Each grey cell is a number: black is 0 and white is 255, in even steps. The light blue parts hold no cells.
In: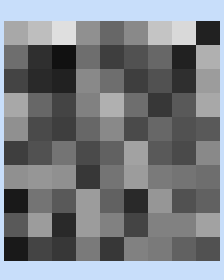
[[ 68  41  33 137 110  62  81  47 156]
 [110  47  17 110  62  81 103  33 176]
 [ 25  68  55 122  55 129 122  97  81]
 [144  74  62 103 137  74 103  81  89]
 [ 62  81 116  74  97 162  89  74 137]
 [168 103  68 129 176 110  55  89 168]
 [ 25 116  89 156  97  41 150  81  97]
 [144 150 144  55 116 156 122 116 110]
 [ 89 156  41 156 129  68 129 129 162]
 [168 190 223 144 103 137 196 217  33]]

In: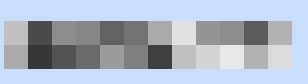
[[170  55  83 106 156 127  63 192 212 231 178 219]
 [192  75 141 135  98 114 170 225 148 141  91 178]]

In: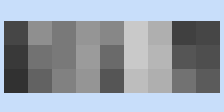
[[ 49  98 129 149  85 189 175 114  91]
 [ 57 114 121 155 106 201 182  85  78]
 [ 70 143 121 149 135 201 175  64  70]]

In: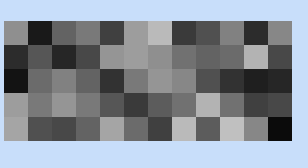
[[143  25  99 121  64 157 186  58  80 129  44 135]
 [165  80  72  99 165 107  64 186  92 192 135  11]
 [ 44  86  38  72 149 157 143 113  99 107 179  72]
 [ 19 107 129  99  50 121 149 135  80  50  31  38]
 [157 121 149 121  86  58  92 113 179 113  64  72]]

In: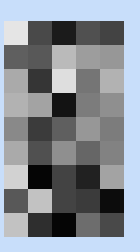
[[210   5  67  33 163]
 [194  46   5 109  73]
 [170  53 222 117 178]
 [137  59  95 151 124]
 [229  73  27  80  67]
 [170  80 143 102 130]
 [ 95  88 186 157 151]
 [178 163  19 124 143]
 [ 88 194  67  59  12]]

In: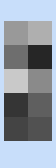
[[110  38]
 [ 68  81]
 [ 53  95]
 [201 138]
 [153 175]]
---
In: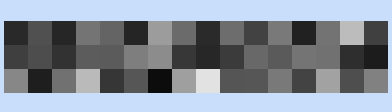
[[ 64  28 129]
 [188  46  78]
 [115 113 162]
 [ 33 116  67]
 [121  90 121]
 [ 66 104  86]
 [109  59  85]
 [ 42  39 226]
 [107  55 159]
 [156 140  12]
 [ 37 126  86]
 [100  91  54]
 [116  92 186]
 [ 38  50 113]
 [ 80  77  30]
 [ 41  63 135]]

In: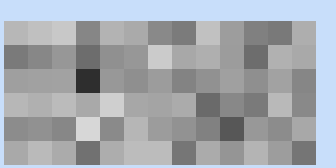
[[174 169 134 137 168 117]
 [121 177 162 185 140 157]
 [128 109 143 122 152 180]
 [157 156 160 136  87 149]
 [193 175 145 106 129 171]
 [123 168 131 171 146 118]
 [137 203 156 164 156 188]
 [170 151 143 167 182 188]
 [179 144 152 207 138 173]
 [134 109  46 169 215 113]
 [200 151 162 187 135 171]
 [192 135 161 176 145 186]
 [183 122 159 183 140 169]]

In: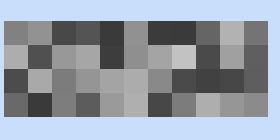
[[116  95  94 139]
 [178 160  71 150]
 [101  74  65 174]
 [ 58 194  74 124]
 [ 59 164 137  71]
 [145 143 172 175]
 [ 58  61 164 154]
 [ 84 166 149  92]
 [ 72 152 124 125]
 [146  80 169  58]
 [129 173  76 105]]

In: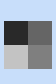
[[101 127]
 [ 41 195]]

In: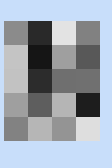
[[129  88 112  29 222]
 [227 159 111 181 148]
 [ 41  21  44  94 182]
 [139 196 194 159 130]]

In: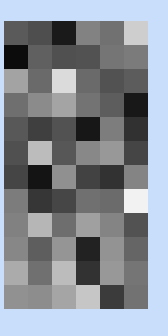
[[206 123  92  24  49  69 132 242  82 101 117 114]
 [113 117  82  93 125 152  50 107 132 147 152  59]
 [130  82 106 115  23 136  66 112 160  34  50 198]
 [ 26  80 219 164  82  87 144  70 110 149 188 165]
 [ 78  96 106 139  63 188  20  54 182  94 112 141]
 [ 90  12 163 111  88  80  69 124 129 135 171 145]]
